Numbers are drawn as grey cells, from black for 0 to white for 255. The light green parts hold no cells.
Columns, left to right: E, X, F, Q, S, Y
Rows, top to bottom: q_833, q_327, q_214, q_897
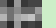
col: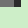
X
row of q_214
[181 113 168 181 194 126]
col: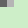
Q
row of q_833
[ 99  43 153  56  68  68]

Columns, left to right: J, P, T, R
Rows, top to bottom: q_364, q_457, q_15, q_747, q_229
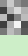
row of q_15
[188  63 131 188]
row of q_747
[ 63 176 245  78]
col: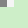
T
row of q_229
[119 188 160  90]
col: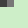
J

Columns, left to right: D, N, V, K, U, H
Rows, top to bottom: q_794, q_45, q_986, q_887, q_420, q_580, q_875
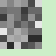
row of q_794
[162 133 162 147  74 218]
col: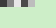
D

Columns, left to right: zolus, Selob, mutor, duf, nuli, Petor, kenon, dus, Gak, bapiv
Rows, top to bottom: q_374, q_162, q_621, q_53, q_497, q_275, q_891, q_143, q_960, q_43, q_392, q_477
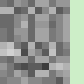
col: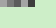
kenon
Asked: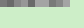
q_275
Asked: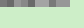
q_374
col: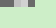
Selob
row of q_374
[121 106 151 136 106 164 164 121 151 151]

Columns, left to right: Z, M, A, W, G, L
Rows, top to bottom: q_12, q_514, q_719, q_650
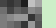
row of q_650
[125 111  96  53 153  83]
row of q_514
[111  68  96  83 138 125]
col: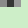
G
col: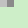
G
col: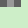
A
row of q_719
[125 138 153 153  53  96]

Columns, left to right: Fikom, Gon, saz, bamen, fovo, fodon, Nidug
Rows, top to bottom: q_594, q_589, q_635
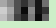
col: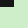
fodon
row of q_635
[192 153  65  36 124  10  95]
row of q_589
[205 167  81  10 137  22  51]
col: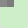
fovo
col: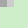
Fikom
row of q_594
[167 137  81  51  95  22 111]
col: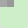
Gon

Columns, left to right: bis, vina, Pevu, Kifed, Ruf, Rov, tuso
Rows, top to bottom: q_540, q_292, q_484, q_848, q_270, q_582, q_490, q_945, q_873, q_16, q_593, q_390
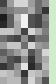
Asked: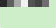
q_848
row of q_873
[126  83  68 142  53 126 170]
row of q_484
[ 28  95 185 241  83  68 126]
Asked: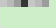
q_593

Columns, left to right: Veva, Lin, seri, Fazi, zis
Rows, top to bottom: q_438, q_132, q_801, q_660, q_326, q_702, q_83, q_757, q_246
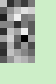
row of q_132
[ 91 149 193 225 209]
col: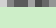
zis
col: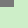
Fazi
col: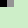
Fazi

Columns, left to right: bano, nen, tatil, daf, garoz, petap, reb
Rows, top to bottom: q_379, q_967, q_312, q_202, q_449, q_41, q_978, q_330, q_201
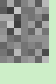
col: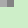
bano
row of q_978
[102 131 145 116 131 116 145]

